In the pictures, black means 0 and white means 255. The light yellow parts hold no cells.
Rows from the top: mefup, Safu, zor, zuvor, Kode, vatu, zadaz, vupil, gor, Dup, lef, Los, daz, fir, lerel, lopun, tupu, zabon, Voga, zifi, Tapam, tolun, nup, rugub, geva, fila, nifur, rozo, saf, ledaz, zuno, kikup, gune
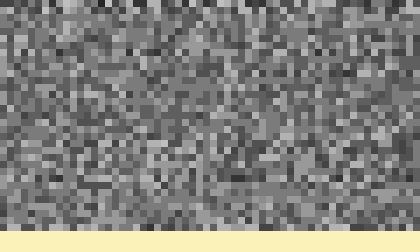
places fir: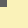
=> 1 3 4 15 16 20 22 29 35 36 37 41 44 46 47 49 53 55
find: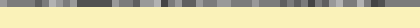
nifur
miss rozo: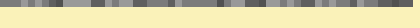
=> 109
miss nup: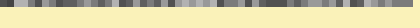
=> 166
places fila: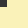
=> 8 33 34 48 58
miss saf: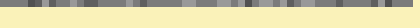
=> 139

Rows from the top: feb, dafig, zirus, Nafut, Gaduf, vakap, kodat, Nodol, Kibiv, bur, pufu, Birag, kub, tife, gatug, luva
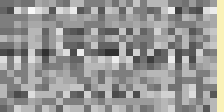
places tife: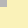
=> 0 5 6 7 20 22 26 29
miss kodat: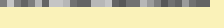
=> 209
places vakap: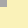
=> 5 12 15 18 22 23
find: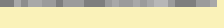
Nafut
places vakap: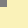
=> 9 10 11 14 17 19 20 21 27 29
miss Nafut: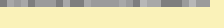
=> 141
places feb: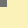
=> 0 1 3 4 9 16 26 28

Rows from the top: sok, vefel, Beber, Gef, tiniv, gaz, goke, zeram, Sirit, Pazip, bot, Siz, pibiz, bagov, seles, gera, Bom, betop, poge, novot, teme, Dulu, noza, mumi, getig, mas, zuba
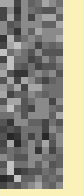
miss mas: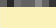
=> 193
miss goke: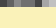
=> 126
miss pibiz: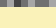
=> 153
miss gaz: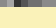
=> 179

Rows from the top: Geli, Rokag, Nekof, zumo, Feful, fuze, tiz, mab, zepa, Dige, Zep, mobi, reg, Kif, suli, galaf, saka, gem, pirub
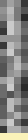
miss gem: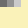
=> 56
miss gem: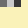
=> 147

